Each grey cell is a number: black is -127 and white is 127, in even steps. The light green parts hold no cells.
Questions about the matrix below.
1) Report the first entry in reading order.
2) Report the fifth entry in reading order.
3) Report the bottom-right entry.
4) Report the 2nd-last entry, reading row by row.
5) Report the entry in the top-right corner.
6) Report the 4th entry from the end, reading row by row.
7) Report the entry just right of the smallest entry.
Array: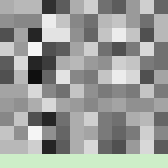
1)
45
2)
-35
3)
-35
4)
88
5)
-26
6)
-47
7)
-26

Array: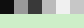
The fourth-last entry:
-70
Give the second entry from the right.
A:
112
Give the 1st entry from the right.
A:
71

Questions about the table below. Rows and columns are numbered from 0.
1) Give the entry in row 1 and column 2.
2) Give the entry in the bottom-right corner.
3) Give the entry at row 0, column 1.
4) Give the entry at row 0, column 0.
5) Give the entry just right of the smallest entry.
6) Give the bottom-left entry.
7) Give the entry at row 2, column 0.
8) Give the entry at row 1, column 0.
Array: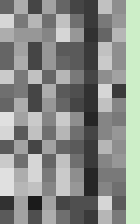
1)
54
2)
-6
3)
45
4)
-26
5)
34
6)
-37
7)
45
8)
86

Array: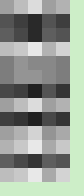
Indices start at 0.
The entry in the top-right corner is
50
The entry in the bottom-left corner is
61
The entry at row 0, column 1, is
61
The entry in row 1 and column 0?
-44
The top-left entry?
31
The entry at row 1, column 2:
-86
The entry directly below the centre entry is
92
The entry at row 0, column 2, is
92
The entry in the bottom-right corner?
83
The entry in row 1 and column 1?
-65
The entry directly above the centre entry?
20

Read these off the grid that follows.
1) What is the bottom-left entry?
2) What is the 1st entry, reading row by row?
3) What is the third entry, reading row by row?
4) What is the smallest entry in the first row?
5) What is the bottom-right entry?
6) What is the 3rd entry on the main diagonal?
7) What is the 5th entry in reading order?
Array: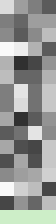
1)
-57
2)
91
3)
-1
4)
-36
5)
61
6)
10
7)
-1

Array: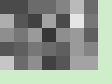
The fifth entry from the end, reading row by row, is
14
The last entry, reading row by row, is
35
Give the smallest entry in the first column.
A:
-53
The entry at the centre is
-73
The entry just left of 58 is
4
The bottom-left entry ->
70
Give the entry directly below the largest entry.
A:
26
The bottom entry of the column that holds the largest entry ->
35
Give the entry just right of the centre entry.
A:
14
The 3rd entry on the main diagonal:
26
